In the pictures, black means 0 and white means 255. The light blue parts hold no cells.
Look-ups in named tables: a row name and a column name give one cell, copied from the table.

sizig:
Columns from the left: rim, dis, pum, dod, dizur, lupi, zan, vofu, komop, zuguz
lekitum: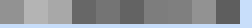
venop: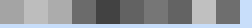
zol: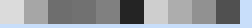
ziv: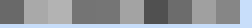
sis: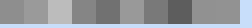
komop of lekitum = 146
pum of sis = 188
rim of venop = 164
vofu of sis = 93
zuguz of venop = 110
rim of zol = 219
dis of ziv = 169
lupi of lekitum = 99
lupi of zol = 36
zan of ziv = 80
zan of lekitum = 125
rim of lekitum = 146
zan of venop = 118
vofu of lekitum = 127
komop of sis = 145
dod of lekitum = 103
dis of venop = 189
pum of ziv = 179
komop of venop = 192
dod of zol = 113

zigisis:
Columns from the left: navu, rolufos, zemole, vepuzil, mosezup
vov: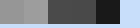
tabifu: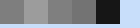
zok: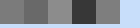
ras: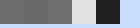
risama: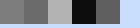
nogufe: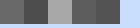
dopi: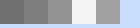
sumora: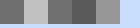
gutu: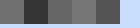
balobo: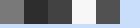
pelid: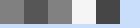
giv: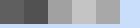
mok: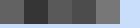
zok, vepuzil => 55
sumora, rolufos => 193
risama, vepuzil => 13
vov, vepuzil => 73
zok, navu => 123
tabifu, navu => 126
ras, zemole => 111
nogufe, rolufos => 78
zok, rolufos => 105
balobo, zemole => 66
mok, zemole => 89
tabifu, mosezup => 22

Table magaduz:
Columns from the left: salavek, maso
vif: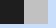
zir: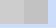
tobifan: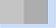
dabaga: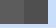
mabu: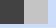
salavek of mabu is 67
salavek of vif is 30
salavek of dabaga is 91
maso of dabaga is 80
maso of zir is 193
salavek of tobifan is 195
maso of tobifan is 172
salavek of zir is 205
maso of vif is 193
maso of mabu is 196
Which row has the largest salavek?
zir

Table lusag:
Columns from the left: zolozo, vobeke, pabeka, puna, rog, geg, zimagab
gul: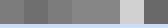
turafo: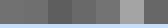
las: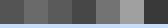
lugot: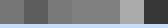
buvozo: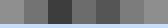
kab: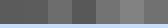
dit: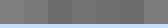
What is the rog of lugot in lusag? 128
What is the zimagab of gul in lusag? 105
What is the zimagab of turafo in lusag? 103
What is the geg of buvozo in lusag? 123
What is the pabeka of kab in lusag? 109
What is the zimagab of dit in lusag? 124
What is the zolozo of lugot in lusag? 118
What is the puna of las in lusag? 71
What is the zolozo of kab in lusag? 91
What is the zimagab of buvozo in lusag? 142
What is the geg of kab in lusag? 130
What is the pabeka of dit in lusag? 108
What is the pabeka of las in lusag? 90
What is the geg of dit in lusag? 108
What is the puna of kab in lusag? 88
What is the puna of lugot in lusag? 128
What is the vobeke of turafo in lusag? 110
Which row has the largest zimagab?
buvozo

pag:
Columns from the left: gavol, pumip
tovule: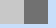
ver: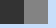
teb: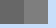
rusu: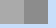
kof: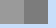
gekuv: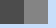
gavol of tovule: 200
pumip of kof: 124
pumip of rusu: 140
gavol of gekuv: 76
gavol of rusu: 170
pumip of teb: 126
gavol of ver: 51
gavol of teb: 103
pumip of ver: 131
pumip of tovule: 113
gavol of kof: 154
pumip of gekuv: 132
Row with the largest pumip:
rusu

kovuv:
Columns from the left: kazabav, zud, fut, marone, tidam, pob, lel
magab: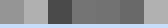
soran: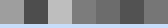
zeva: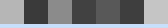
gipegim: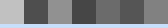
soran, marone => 124
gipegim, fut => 145
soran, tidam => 108
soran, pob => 82
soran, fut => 190
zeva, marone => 65
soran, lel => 118
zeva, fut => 139
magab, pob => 105
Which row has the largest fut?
soran

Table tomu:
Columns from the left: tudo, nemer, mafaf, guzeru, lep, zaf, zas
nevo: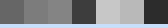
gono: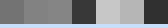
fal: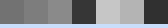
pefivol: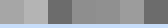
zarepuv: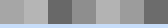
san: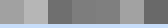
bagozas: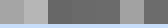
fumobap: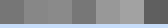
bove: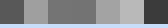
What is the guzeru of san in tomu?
125
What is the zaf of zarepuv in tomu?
156
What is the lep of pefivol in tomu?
144
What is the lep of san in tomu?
127
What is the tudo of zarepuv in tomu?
166
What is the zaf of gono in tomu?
182
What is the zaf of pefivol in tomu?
156
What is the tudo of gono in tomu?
115
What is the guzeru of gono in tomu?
56

